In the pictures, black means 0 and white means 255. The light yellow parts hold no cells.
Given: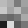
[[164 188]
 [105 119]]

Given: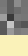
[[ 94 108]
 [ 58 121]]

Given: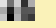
[[ 30 161]
 [  2 176]]

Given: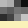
[[ 91 115]
 [ 67 136]]

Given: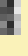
[[ 72 230]
 [103 186]]

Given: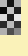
[[194  31]
 [ 30 233]]

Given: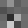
[[ 95 104]
 [ 45 173]]
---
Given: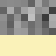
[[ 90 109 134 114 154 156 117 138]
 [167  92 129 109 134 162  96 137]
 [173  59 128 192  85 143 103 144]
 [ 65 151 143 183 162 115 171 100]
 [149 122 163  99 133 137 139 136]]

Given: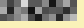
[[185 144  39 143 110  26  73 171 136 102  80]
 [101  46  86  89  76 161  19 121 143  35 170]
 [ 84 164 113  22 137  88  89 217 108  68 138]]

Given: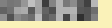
[[128  84  48 169  69 183 107  90 189 110 123 137  83 145]
 [110  83  87 180 178 179  79  99 163  90 172 166 112  99]
 [183  65  93 140 120 179 132  61 166 193 150 121 117 128]]

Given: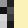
[[ 26 205]
 [ 57 215]
 [ 80  17]
 [ 34 149]]

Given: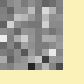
[[ 75 132 181 130  36 153 152 130 138]
 [146 152  62 196 174 148 137  98 171]
 [132 233 164 123 153  87 139 113 125]
 [155 139 124 126 143 161 100 133 106]
 [149 170 173 125 149 206 172 127 236]
 [133 117 137 125 144 148 103 134 142]
 [138 139 208 119 119 127 141 209  97]
 [146 142 183 126 151 181 192 124 131]
 [127 178 217 121 188 145 147 102 128]
 [131 110  99 126 142 123 149 137 110]]

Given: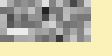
[[164 135 194 148  58 136 109 125 173 168 168 115 117]
 [205 133 167 127 186 135 164 159 181 236 235 233 167]
 [180 127 120 113 144 209 190 125 113 112 124  90 178]
 [120 120 130 187 114 172  75 144 147 103 140  78 183]
 [151 159 168 183 119 121  34 144 192 152 169 120 113]
 [204 123  72 140 189 132 223 167 131 145 128 165 218]]

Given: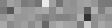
[[156 168 143 200 123 161 163 174 161 103 159 140 160 151 138 169]
 [143 151 144  50 175 139 131 130 137 128 140 158 151 151 164 150]
 [160 128 177  96 156 148 148 169 139 168 164 154 152 166  88 119]
 [120 122 150 163 158 144 150 116 159 234 116 130 123 152 162 130]]
